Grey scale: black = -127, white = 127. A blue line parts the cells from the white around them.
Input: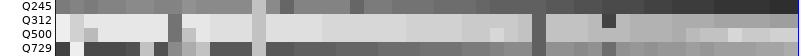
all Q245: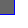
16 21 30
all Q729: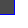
2 3 4
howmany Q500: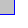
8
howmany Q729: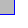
0
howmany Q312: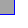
4
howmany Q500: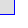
7

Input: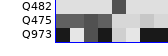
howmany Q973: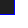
0
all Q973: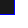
0 3 6 7
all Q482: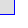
0 1 2 3 5 6 7
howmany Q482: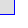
7
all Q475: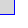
4 5 7

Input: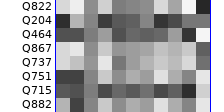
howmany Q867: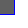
1
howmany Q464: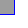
2
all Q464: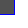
0 1 4

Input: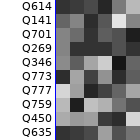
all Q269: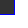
1 2 3 5
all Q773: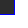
0 4

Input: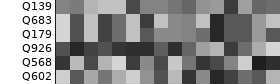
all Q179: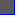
6 12 13 15
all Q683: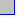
2 5 7 10 15
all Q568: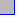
1

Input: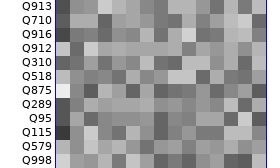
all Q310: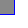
5
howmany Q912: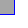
5

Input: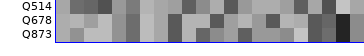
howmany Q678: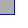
2
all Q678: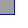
2 12
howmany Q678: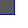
4
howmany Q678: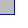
2

